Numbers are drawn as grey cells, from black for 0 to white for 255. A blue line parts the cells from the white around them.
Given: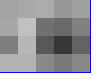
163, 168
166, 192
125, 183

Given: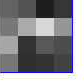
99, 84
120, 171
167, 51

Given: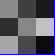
139, 64
46, 134
167, 72

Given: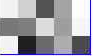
243, 208
120, 126
243, 32

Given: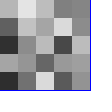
182, 228
96, 194
48, 140

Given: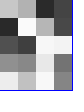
199, 178
41, 250
80, 63
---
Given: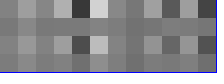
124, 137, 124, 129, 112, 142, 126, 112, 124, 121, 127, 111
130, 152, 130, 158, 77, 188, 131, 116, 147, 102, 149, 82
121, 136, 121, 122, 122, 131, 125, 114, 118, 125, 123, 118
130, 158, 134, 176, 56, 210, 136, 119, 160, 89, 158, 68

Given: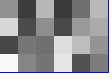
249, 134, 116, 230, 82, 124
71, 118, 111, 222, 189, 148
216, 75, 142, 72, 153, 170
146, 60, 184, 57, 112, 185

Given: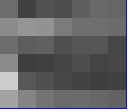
163, 132, 115, 106, 107, 103, 99
205, 87, 80, 71, 67, 62, 65
138, 62, 64, 68, 78, 68, 71
109, 93, 96, 79, 85, 86, 70
139, 149, 146, 123, 111, 110, 107
108, 64, 82, 78, 95, 104, 102

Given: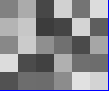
82, 109, 108, 140, 225, 211
220, 75, 65, 176, 111, 109
136, 203, 143, 112, 74, 166
180, 199, 60, 68, 212, 94
129, 171, 71, 209, 116, 220

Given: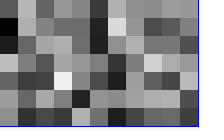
142, 50, 73, 58, 176, 113, 30, 69, 103, 106, 63
156, 102, 168, 127, 35, 147, 139, 161, 174, 176, 78
100, 62, 67, 238, 134, 75, 31, 158, 94, 71, 185
189, 126, 85, 165, 152, 127, 52, 124, 208, 172, 154
28, 102, 165, 175, 110, 32, 144, 176, 119, 120, 80
2, 175, 131, 109, 108, 34, 218, 150, 76, 90, 128
89, 183, 100, 151, 134, 58, 177, 143, 140, 156, 151

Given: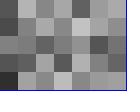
47, 162, 137, 188, 136, 154, 160
84, 95, 164, 89, 177, 129, 101
129, 124, 99, 125, 146, 85, 115
75, 130, 169, 136, 194, 164, 142
85, 180, 135, 167, 97, 156, 170

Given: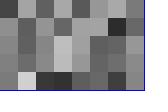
123, 208, 56, 50, 94, 104, 63, 134
128, 108, 137, 187, 151, 100, 110, 138
134, 96, 134, 190, 160, 95, 100, 151
143, 94, 148, 102, 162, 163, 44, 104
69, 164, 96, 168, 89, 151, 169, 122

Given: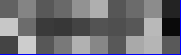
68, 205, 87, 121, 177, 135, 88, 169, 181, 89
199, 108, 58, 55, 67, 83, 79, 87, 185, 10
98, 132, 88, 105, 146, 175, 86, 107, 140, 35

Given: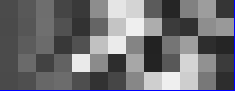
74, 79, 103, 108, 78, 50, 70, 135, 207, 239, 206, 120, 45
75, 106, 66, 98, 234, 139, 45, 167, 35, 88, 213, 145, 59
75, 92, 107, 56, 81, 193, 235, 132, 34, 117, 158, 45, 37
74, 86, 111, 81, 50, 101, 196, 239, 173, 59, 49, 142, 153
75, 88, 110, 69, 57, 141, 229, 212, 91, 37, 129, 157, 53
